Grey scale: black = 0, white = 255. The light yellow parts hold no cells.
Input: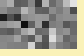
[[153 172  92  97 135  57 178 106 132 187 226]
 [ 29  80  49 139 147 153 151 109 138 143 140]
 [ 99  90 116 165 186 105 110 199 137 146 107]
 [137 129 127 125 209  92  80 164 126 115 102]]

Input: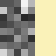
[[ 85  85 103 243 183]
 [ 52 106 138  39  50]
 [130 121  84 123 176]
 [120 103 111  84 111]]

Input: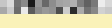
[[198 218 115 138  26 149 104 141 162 167 176 125  97 120 237 216]]

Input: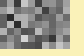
[[ 98 162  58 199 155  65 144 147 112 160]
 [ 99  43 174 177 148  86 108 102 155 108]
 [178 100 132  81  88 185 127 108 140 162]
 [139 163 108  88  85  75 181 139 196 165]]

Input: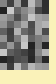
[[131  64 156  57 188 125  47]
 [157 132  77 125 197 162 152]
 [ 97  62 179 105  82 166  76]
 [ 98 150  89 199  35 123  37]
 [ 36  52  77  84  39 109  40]]

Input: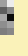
[[159 236]
 [167  12]
 [125 135]]

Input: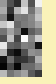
[[152  80  44 195  83 242]
 [133  20 124 118 137 197]
 [117 163 123  14  94 120]
 [232  99  88 129 121  19]
 [ 18 108  49  54  81 175]
 [185 116 139 161  91  56]]

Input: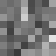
[[119 107 118 156  74  99  74 162]
 [149 122 104 206 121  99 132 124]
 [146  65 140 118 109 147  91  80]
 [126 101 125  66  96 112 177 129]]
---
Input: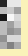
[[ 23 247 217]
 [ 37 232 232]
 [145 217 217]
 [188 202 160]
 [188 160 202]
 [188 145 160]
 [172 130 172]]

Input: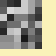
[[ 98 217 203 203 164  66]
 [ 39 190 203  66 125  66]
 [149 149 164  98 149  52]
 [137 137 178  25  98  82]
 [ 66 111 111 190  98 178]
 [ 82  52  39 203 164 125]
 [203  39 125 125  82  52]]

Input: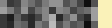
[[158 122  82 146  69 110 134  57 134 122  69  97 110 158]
 [134  57  69 134 110  82 122 146 146  82 110  69  15  82]
 [ 57  41 110  97  41 122  97 186  82 122  82  97  15  97]
 [ 57  29  97  57  41  69 134 172  41  97 146  69  41 158]]

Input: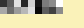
[[168 108 154 183 224   9  93  65 139]
 [ 50  93 224  38 209  23 124 139 255]]

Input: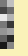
[[121 192]
 [232 179]
 [149 164]
 [ 24 133]
 [ 68 108]
 [121  56]
 [ 96  40]]

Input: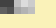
[[ 96  81 166 179 191]
 [ 66  66 191 220 204]]
